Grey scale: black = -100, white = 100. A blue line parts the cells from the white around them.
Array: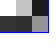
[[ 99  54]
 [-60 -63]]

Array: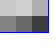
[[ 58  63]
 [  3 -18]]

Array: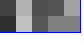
[[-48  40]
 [-64  51]]

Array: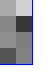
[[ 33  65]
 [  6 -57]]

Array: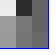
[[ 85 -66]
 [ 22  -6]]

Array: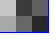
[[ 55 -54]
 [ 32 -19]]

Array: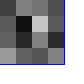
[[-50   1]
 [-29 -87]]

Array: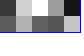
[[-56  64]
 [-27  39]]

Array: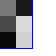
[[ -5 -82]
 [-42  72]]
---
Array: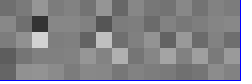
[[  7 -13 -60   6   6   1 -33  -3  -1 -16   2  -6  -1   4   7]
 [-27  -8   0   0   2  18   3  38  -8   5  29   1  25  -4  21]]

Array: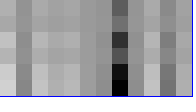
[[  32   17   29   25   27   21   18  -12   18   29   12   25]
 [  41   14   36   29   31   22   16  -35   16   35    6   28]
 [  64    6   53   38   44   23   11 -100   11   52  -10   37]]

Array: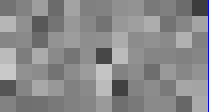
[[ 43  13 -31  -9  19   6 -10  19  25  36 -10   5  29]
 [ 47  -2  34   8  -8  12 -44  47  14   4   4   1   5]
 [-33   4  32  19   1   8  47 -49   3  10  -4  30  29]]

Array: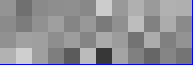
[[  9  -3  14  25   4  19  -4  13  48   1  35   8]
 [ 40  62  25  -1 -29  47 -57  29   0 -20   4  -9]]

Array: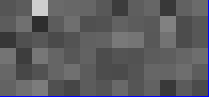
[[-28 -12 -64 -28 -13 -37 -36 -23 -28 -30   1 -40 -32]
 [ -9 -52  -7 -21 -32 -23 -40 -34 -36 -28 -26 -20 -14]
 [-22 -12  -3 -37 -45 -28 -33 -18 -33 -23 -55 -29 -41]]

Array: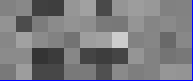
[[ 15 -40  -3   9  15  11  -5  -6  17   4   8   3]
 [  9   9 -59 -54   6 -47 -52 -46  17   2  -9  -6]]

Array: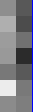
[[ 37 -40]
 [ 20 -66]
 [ 85  -5]]

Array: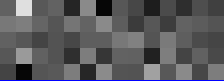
[[ -6  -1 -21 -33  -8 -22   8 -27 -54 -32 -52 -23 -28 -34]
 [-32  21 -24 -35 -63  -2 -58 -23 -24 -74  -1 -47 -24 -43]]

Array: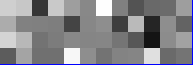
[[ 35   1   0  -1 -47   6  11 -51  46 -71  11 -22]
 [-28  29 -12 -12  94  11 -10   3   4  76 -17  -9]]
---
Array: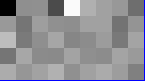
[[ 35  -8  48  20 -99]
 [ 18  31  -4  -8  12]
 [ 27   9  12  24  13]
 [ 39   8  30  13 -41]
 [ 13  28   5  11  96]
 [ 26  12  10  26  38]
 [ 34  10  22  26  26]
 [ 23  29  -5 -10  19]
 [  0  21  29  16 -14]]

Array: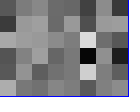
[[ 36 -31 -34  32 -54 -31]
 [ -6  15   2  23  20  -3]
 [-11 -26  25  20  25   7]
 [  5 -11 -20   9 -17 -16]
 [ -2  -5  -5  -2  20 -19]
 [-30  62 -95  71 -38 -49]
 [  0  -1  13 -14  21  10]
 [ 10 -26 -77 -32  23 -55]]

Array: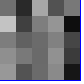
[[ 19  12  -2  53 -12]
 [-35  -5 -24 -50 -68]
 [-16 -17 -16  -1  31]
 [  8  14   1  17 -36]
 [-83 -54 -45 -89  -6]]

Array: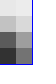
[[-61 -29  52  82]
 [-10  24  70  85]]

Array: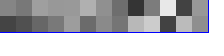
[[-47   4]
 [-37  -6]
 [-19  25]
 [ -5  19]
 [ 23  20]
 [-16  38]
 [  8  13]
 [ -8 -14]
 [ 44 -59]
 [ 60  -3]
 [-48  82]
 [ 47 -48]
 [ 12  19]]

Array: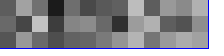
[[-33 -18 -27]
 [ 20 -45  27]
 [-17  52 -11]
 [-39 -52 -79]
 [-23   4 -14]
 [-20  10 -43]
 [ -4 -18 -30]
 [ 16 -62 -25]
 [ 41  22  48]
 [ -8  39 -27]
 [ 21 -26  20]
 [ 34 -36   8]
 [ 26  11  39]]

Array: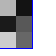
[[ 61 -80  42]
 [-19 -31 -85]]

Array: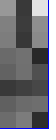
[[-15 -25 -55 -23 -17  -2   0  19]
 [ -3 -16 -50 -12 -11 -57 -53 -55]
 [-65 -14 -44 -37 -69   8  11  78]]
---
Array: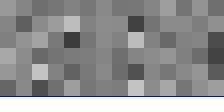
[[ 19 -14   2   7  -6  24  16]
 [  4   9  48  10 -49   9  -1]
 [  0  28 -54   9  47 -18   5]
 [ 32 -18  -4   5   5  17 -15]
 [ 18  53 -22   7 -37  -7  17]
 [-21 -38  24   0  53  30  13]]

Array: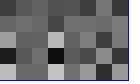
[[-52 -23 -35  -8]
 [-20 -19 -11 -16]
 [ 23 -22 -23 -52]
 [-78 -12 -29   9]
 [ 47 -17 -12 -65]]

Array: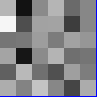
[[ 43   8 -17]
 [ 93  27 -52]
 [ -8  23  27]
 [ 29   9 -13]
 [-25 -12  25]
 [ 36  54 -46]]

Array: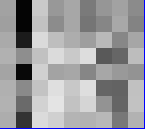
[[ 27  58  31  18   9]
 [ 25  52  31   5   3]
 [ 33  71  36  45  30]
 [ 39  51  58 -30  48]
 [ 29  63  31  31  15]
 [ 38  53  57 -21  51]
 [ 40  65  52  15  52]
 [ 36  72  41  44  40]]

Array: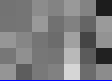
[[-10  10  20 -78]
 [ -9  20   1  21]
 [ 18  -8  26  15]
 [ -7  -7  45 -74]
 [ 17  -5  68  10]]

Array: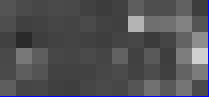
[[-34 -44 -43 -53 -26 -39 -52]
 [-39 -48 -47 -48  41 -11 -34]
 [-49 -51 -47 -51 -44 -46  11]
 [-43 -26 -46 -46 -49 -51  63]
 [-42 -34 -48 -44 -48 -50  -3]
 [-26 -44 -51 -42 -33 -30 -42]]

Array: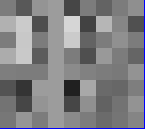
[[ -3  16 -45 -22  12]
 [ 39 -39  68  43 -37]
 [ -3  -3  59  -3  -3]
 [ 35 -28  -3  20 -21]
 [ -1  -3   9  -3  15]
 [-35  22 -75 -17  -1]
 [-10  16 -45 -23  15]
 [ -7  -3   8 -16   4]]
